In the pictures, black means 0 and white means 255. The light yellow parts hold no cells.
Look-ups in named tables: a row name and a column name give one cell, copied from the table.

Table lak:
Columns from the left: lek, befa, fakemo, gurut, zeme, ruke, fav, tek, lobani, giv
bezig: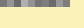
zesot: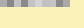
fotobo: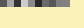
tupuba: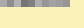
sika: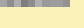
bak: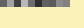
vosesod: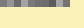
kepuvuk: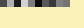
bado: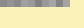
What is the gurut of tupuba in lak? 117
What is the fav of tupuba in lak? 150
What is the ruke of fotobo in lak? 41
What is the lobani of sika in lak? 157
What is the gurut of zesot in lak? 138
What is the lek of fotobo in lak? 86
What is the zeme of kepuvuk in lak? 125
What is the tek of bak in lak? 90
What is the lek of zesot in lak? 172

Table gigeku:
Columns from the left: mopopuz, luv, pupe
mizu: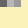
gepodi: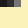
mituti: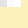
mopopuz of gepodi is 27
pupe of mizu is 154
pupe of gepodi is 117
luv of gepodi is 47
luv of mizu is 182
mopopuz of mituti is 227
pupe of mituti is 254
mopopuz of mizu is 100
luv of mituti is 250

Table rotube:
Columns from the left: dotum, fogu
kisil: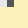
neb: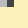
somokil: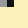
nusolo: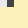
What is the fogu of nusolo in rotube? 67
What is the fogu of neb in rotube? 67
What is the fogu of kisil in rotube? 86
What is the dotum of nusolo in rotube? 234
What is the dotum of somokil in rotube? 154
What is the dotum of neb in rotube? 187

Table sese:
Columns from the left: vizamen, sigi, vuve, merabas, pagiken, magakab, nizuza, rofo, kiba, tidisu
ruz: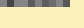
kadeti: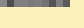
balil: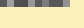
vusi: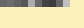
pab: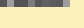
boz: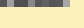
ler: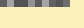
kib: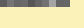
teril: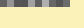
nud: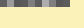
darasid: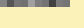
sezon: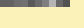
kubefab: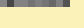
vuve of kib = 102
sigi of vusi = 109
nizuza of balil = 124
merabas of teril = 84
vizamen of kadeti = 137
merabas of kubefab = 130
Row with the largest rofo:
sezon

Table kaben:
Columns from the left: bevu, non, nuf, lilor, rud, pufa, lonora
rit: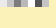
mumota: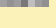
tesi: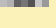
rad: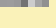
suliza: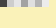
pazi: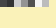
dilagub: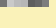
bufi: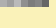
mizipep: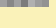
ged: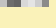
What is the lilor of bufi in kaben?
143
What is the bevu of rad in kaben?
156
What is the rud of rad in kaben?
204
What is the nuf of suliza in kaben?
230
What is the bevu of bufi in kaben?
175
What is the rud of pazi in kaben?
81
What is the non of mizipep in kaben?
135
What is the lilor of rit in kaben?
184
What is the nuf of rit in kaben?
125
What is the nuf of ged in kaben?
100
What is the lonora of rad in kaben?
144
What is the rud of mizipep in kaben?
176
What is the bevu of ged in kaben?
194
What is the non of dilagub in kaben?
201
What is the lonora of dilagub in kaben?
125
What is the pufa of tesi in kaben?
200
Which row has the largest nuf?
suliza

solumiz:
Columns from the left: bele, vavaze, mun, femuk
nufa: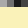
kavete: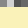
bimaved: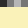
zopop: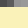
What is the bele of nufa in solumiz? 169
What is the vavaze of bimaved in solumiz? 123
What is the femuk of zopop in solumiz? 153
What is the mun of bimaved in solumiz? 182
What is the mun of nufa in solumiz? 27
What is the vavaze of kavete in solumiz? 210
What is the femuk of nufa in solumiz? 67
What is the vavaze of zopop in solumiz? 92
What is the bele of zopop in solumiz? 77
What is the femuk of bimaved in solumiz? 118
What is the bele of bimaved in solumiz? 43
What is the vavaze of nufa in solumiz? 112
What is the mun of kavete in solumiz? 84
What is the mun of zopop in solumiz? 148
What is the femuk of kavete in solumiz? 104
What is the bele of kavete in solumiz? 135
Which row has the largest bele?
nufa

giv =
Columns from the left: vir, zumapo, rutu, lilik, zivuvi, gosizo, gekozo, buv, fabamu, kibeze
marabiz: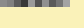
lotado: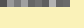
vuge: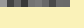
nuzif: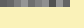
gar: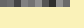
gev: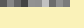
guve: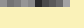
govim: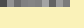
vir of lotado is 82
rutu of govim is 109
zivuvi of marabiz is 154
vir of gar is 103
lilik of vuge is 56
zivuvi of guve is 137
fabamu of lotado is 101
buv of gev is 108
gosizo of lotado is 113

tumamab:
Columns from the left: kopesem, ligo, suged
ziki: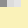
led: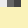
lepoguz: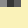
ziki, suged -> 229
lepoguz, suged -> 92
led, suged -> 67
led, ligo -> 102
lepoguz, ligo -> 54
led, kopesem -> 236
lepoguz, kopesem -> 139
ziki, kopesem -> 143
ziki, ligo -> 220
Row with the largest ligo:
ziki

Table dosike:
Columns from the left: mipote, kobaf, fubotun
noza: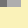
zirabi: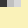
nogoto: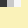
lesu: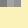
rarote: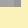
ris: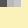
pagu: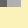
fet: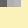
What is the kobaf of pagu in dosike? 175
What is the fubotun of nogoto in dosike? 247
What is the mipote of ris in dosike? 85
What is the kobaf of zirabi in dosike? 192
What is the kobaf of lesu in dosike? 163
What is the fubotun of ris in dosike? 199
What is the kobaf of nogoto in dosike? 201
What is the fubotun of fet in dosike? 183

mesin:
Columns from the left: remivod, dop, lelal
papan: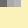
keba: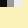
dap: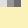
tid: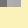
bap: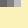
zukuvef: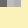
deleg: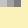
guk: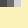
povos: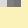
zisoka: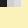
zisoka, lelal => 220
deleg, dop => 162
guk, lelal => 212
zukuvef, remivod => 105
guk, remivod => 74
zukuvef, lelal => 177
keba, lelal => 239
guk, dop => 110
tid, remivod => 116
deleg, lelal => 125
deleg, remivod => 195
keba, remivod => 14
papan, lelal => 181

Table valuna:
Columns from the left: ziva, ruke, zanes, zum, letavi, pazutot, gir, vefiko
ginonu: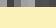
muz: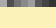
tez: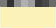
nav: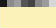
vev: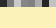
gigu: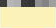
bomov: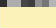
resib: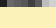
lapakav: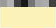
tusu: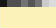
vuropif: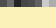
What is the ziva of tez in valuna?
121
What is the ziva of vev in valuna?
41
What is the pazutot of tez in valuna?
59
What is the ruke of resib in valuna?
105
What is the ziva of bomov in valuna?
46
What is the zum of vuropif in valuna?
71
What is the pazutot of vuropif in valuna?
97
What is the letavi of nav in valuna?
67
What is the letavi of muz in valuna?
158
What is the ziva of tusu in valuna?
22
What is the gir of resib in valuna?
189
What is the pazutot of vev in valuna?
173
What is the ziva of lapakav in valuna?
154
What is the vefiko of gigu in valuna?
159
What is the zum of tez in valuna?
176
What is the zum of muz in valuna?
138

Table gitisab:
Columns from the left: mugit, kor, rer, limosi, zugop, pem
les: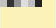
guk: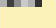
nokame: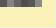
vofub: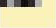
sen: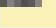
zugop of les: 190
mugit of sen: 89
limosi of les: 222
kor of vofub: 164
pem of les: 35
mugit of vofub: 41
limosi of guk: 201

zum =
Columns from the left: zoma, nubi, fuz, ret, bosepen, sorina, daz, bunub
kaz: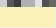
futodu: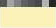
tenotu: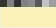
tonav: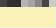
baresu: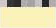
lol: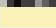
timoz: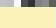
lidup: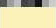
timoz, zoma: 195
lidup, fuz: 189
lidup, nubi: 157
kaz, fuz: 60
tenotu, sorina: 88
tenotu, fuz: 50
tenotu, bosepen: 139
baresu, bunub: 174
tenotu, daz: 196
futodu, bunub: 39
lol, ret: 63
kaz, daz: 80
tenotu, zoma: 52
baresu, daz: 39
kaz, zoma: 208
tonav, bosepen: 164
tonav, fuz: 47
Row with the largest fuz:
timoz

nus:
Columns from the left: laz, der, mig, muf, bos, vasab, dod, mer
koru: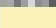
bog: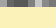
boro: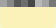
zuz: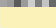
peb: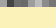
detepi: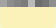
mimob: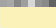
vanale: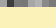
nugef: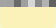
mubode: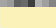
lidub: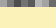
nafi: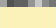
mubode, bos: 61
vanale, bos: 167
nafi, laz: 163
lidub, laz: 163
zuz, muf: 154
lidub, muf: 115
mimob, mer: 97

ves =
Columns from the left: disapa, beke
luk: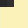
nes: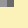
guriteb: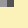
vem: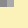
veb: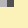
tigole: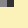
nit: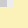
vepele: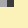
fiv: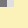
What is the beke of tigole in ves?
50
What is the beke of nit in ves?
237
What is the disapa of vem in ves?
138
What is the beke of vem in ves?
170
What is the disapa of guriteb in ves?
153
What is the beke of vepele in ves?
60
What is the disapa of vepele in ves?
169
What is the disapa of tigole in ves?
136
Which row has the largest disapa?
nit

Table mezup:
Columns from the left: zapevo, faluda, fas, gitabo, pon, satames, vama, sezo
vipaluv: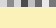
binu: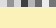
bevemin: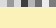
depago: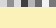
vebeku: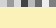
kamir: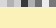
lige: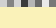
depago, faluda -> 144
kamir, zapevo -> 216
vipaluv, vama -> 233
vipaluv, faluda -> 139
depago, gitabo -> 63
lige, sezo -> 120
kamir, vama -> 236
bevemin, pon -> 181
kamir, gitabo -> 56
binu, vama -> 236
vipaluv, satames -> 105
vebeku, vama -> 238
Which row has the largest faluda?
kamir

